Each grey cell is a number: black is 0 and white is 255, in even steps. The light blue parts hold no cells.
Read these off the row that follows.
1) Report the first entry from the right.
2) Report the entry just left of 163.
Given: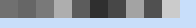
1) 203
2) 71

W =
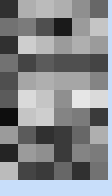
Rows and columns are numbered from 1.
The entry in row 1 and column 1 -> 48
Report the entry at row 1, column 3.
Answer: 187
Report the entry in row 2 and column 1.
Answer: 114
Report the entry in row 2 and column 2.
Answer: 123
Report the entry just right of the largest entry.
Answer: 218
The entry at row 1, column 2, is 175
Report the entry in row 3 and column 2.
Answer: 206
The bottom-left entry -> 187
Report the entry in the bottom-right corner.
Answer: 114
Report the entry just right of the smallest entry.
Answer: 197
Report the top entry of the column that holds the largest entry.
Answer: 143
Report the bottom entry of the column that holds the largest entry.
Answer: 48
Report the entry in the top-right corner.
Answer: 103

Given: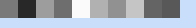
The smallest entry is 40
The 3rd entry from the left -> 157
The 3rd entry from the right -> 197

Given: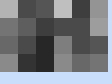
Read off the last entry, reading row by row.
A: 116
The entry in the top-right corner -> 148
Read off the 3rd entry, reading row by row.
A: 85
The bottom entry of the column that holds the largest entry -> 138
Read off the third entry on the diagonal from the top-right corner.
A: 126
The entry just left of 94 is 116
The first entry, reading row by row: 179

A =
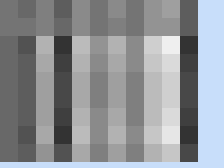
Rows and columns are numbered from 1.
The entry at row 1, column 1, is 116
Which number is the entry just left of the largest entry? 207
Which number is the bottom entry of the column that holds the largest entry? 198
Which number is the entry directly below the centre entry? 127
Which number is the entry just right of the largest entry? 51
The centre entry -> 127
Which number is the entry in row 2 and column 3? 127
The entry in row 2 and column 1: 116
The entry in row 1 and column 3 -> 127
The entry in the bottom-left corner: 104
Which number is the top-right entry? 93
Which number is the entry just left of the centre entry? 168
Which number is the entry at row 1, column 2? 104
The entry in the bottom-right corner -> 72
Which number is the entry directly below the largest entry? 218
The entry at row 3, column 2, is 82
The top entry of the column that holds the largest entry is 159

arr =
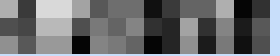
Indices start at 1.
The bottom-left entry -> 144
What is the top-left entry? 175
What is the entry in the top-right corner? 49
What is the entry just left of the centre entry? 100
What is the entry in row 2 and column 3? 185
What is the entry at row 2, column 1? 79
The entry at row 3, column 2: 88
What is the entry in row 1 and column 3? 217
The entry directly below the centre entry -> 100
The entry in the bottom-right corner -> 79
